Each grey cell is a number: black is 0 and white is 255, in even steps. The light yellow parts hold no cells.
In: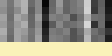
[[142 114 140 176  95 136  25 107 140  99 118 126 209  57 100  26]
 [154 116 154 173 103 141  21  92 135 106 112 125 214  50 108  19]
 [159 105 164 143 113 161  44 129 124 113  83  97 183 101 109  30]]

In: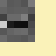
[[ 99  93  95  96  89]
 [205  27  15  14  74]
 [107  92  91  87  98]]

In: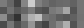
[[ 84 113  89 102 123  88  79 121 130 166  84 116]
 [ 75 118  80 105 149  88  68 111 135 174  83 117]]

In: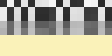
[[236  54 223  45 225  46  46  57 229  45 225 222  57  58 231  45]
 [186 105 186  93 184  93  93 108 179  92 184 186 109 105 179  93]]

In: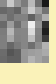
[[104 113  99 148 203 159 114]
 [106 156 110 145 239 147  48]
 [127 167 131 134 189 128  60]
 [108  85  96 150 157 161 170]]

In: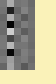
[[116  31 102 131 111]
 [110   4 100 124 113]
 [120  70 106 132 109]
 [112   8 100 126 113]
 [102 164 117  89 112]]

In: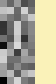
[[194 202 105 209 114]
 [ 50 104 206 107 135]
 [113  82 197  50 130]
 [202 165  61 166 109]
 [162  99 138 104  96]
 [  1 148 213 123 103]]

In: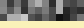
[[137  90 138  49 119  96 122  75 174  38  59  46]]
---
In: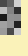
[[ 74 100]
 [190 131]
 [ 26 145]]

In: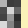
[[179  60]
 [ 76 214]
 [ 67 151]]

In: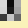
[[216  12]
 [213  27]
 [ 59 198]]

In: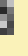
[[112 192]
 [ 42 119]
 [148  99]]

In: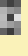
[[ 98  65]
 [179 150]
 [187  65]]

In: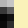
[[181 197]
 [ 57  95]
 [  6  18]]
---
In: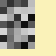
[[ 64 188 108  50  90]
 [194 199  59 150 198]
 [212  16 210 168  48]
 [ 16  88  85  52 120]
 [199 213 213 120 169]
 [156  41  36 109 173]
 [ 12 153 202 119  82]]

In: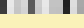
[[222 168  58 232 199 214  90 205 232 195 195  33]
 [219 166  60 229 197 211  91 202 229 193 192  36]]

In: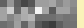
[[155 141  98 150  95  70  86 158 158 166 134]
 [162 132 162 207 103 174 122 244 166  91 162]
 [115 119 163 134 154 172 181 109 111 111 122]
 [113 114 110 120 159 101 151  89  71  60  95]]

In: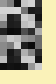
[[210  50 151 124  16 199]
 [ 26  30 212 212 215 116]
 [188  19 190  30  45 206]
 [204  70 127  28  32 191]
 [ 44 172  34  11  14  79]
 [137 107 156 202 190 146]
 [ 11 107 138 124 205  30]
 [131  41 137  22  49 175]
 [205  21 190  27  34 202]
 [151 206  11  18  15  23]]

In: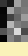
[[162 116  53  25]
 [113 123   5 163]
 [100 156   9  66]
 [125 113   9 182]
 [217  73  84 116]
 [101 140   2 130]]

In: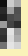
[[205 172  15]
 [159  80  41]
 [ 74  83  30]
 [ 68  45 155]
 [227 158  56]
 [219 171  47]
 [228 212 114]]

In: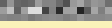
[[144 111  99 149 104  98 105 156 131 132 108  81 153 165 128 150]
 [127 165 157 193  97 160 221 221  67 129  42 161 162  36  91 166]
 [136 140 134 129 130 136 121 130 136 139 136 126 132 150 137 137]]

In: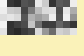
[[ 81 237 244  54  44  83  75 232 203  51  90]
 [232 172 237 203 197  69 124 188 218 222  77]
 [241 146 221 229 218  85 177 158 175 238  83]
 [ 77  53 244  50  64  76 196 111  59  61 100]
 [199 227 227  52  41  59  72 218 150 107 209]]
